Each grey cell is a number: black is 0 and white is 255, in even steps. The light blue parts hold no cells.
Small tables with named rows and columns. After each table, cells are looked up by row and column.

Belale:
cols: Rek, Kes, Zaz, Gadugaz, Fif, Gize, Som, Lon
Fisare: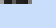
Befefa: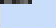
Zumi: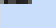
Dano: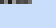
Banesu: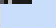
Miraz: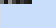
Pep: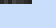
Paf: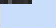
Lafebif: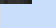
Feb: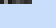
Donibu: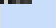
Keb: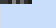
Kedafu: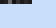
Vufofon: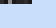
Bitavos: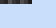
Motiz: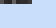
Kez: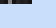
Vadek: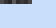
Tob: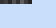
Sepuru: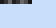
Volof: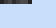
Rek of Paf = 44
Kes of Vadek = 52
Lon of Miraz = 28
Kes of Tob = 63
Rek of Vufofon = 44
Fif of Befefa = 65
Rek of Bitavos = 51
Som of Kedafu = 40
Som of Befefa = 110
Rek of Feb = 34
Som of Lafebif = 40
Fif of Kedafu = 49
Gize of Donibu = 51
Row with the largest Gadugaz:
Dano

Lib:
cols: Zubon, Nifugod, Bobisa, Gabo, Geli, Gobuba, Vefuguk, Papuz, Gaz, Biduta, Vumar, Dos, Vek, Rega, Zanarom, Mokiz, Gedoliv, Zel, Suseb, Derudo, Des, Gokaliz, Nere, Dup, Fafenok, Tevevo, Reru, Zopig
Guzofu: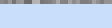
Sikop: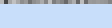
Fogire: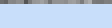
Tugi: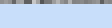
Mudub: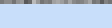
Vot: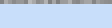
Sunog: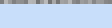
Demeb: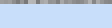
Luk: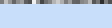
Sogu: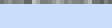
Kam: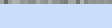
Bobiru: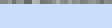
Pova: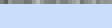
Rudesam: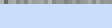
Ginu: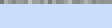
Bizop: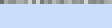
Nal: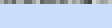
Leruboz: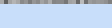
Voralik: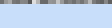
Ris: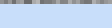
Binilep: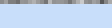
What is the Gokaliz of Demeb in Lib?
154
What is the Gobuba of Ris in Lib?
160
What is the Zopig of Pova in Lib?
150
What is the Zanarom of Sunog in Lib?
119
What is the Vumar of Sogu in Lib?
124
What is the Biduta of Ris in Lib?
183
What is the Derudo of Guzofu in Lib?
155
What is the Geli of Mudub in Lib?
146
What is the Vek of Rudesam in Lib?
178
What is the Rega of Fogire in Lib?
145

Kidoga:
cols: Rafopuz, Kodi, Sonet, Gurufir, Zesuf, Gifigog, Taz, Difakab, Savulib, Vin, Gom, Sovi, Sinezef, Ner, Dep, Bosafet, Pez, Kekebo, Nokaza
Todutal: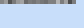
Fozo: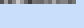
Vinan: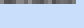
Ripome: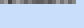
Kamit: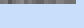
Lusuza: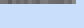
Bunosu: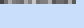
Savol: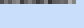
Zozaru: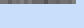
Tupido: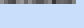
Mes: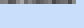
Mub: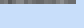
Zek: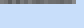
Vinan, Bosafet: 113
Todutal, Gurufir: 121
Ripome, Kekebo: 106
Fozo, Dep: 112
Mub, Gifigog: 136
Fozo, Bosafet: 129
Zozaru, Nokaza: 127
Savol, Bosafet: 111
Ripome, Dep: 156
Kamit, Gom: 101
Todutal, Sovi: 111
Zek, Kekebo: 109
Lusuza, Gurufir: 120
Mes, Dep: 96
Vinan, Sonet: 83
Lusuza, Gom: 121
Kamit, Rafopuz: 119
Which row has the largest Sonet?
Bunosu

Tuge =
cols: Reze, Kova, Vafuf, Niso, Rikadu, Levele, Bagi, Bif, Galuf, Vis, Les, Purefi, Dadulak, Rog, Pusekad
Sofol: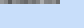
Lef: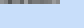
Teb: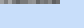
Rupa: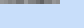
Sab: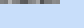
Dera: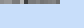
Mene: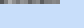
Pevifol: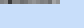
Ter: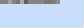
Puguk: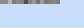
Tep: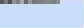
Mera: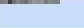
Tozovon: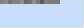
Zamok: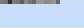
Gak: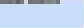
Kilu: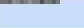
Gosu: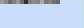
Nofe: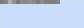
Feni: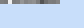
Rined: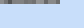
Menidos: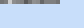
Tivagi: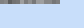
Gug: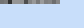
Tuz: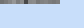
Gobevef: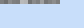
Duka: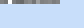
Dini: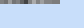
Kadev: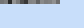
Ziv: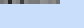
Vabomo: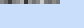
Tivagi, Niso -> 114
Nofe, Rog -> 125
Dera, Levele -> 178
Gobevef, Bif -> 114
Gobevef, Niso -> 127
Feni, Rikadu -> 128

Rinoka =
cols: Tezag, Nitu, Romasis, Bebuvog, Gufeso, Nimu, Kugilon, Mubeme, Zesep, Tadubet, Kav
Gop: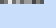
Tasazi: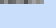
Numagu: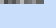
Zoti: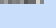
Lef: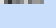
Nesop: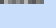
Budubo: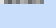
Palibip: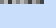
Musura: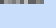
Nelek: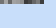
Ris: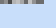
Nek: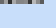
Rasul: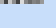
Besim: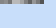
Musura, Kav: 121
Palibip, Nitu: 187
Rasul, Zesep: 130
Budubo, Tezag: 225
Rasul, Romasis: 202
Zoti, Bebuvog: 132
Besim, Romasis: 117
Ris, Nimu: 166
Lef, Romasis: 49

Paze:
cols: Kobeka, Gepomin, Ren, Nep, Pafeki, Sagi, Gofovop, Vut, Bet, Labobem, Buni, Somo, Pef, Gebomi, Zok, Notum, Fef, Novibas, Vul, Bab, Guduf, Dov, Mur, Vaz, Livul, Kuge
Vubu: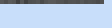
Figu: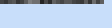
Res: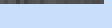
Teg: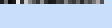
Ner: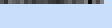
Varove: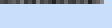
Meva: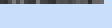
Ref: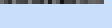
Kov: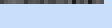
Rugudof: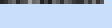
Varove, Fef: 104
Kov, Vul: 27
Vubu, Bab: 79
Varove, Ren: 84
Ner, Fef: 84
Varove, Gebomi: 36
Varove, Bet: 47
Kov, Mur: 30
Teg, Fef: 131
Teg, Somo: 52
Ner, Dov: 126
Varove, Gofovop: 57
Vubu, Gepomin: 80
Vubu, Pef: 89
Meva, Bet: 56
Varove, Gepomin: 64
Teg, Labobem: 54
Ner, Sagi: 112
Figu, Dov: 91

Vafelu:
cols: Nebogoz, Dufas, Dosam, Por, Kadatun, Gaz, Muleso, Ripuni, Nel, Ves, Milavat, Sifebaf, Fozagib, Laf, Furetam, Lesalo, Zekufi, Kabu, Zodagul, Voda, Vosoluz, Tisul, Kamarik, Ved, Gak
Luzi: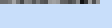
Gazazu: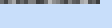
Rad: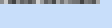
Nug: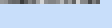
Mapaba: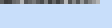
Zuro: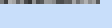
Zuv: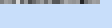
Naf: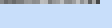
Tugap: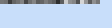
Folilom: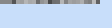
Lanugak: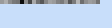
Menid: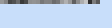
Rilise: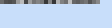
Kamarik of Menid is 48
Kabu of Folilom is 163
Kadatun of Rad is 145
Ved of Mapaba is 152
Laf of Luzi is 160
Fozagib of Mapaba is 63

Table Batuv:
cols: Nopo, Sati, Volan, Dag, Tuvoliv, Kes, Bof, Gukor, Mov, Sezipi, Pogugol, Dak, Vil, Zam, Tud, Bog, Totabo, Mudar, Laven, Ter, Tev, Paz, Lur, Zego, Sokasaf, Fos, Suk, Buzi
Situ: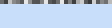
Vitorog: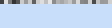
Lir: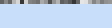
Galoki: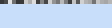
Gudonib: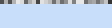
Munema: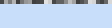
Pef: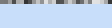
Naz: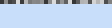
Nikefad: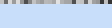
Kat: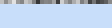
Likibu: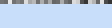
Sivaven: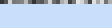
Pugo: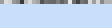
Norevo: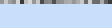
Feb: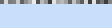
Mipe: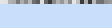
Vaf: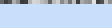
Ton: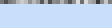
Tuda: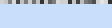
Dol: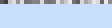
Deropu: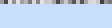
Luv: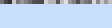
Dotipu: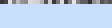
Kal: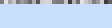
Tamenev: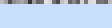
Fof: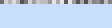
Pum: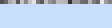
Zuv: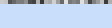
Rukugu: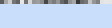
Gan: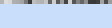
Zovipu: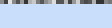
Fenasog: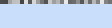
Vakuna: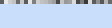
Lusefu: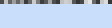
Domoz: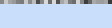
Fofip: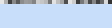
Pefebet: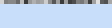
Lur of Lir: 179
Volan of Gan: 215
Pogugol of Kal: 205
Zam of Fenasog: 158
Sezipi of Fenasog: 157
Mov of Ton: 183
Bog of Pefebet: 59
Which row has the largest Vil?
Vitorog

